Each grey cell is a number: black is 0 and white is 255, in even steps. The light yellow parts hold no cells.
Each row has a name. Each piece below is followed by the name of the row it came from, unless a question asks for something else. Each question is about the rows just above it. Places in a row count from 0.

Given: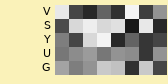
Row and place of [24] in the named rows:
S, 5
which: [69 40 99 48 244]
V
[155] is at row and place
U, 2
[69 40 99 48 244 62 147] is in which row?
V
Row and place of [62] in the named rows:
V, 6
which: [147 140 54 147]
U
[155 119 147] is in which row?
U

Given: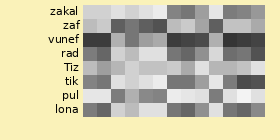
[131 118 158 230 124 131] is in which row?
zakal
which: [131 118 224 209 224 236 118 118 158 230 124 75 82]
tik
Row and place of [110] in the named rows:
rad, 10
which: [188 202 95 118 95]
zaf
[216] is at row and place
rad, 9

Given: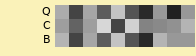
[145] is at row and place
C, 8
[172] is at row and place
Q, 0

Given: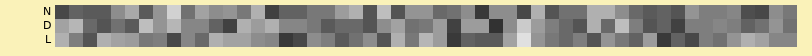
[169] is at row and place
N, 5
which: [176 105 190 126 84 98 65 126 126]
D
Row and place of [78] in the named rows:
N, 49

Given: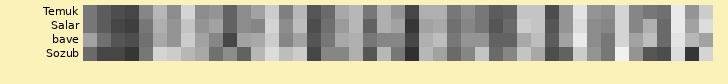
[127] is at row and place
Temuk, 14
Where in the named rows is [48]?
Sozub, 23
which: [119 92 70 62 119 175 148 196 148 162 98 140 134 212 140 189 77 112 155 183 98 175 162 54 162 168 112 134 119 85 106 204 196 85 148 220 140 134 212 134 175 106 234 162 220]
Salar
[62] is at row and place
Salar, 3
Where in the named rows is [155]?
Salar, 18
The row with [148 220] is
Salar

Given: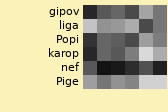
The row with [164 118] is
gipov
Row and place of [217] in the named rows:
karop, 4
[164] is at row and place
gipov, 4
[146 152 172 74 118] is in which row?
liga
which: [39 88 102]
gipov

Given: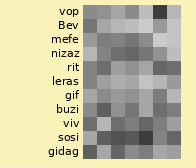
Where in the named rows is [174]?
leras, 2
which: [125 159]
viv
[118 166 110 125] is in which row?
buzi

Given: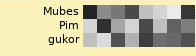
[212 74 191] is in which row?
Pim
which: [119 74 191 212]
Mubes
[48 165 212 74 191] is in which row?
Pim
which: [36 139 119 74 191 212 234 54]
Mubes
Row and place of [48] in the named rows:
Pim, 1
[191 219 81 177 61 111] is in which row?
gukor

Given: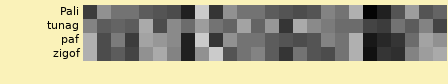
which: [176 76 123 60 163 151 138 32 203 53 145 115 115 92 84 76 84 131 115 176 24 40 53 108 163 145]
paf
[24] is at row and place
paf, 20

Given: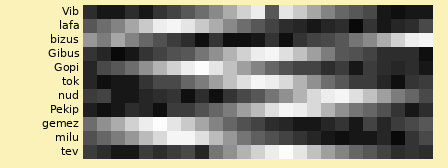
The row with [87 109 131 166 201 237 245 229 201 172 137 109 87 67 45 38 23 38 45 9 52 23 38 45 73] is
lafa
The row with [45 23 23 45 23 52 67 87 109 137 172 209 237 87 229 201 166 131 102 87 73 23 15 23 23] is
Vib
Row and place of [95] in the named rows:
milu, 12
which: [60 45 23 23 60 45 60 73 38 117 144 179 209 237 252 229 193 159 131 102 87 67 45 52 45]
tev
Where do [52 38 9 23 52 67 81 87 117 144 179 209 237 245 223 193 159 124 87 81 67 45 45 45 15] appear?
Gibus
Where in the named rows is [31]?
Pekip, 0
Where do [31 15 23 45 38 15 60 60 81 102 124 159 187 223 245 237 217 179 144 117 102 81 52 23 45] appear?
Pekip

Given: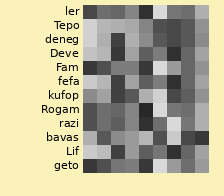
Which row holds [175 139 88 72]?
deneg
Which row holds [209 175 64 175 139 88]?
deneg
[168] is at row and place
Tepo, 3
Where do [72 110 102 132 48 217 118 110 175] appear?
ler

